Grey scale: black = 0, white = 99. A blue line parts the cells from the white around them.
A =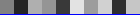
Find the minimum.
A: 14
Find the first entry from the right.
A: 77
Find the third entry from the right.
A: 81

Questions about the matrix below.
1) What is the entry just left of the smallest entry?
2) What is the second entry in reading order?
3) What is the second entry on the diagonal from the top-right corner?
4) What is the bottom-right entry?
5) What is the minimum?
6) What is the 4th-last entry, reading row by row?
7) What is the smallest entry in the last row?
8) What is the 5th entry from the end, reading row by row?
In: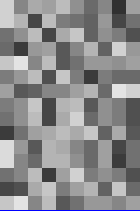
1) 52
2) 52
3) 27
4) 62
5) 19
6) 59
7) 34
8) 44

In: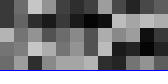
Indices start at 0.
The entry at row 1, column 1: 39
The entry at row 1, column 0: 22
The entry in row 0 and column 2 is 77
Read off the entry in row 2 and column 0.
70
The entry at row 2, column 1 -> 45
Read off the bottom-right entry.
36
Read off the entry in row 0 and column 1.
42
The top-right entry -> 36
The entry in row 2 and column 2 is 57
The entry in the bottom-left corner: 42
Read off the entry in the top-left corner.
22

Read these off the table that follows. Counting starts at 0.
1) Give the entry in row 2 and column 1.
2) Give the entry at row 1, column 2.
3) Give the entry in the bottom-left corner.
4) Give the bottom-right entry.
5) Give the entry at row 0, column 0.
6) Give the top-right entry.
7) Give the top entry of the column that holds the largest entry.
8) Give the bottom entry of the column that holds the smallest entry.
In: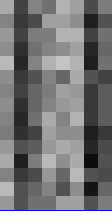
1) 26
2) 29
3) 59
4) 48
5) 66
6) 48
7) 69
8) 32

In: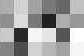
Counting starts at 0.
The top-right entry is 75
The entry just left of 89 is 95
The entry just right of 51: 30
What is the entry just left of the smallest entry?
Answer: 47
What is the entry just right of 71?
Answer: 63
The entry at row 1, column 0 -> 55
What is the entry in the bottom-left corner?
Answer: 51
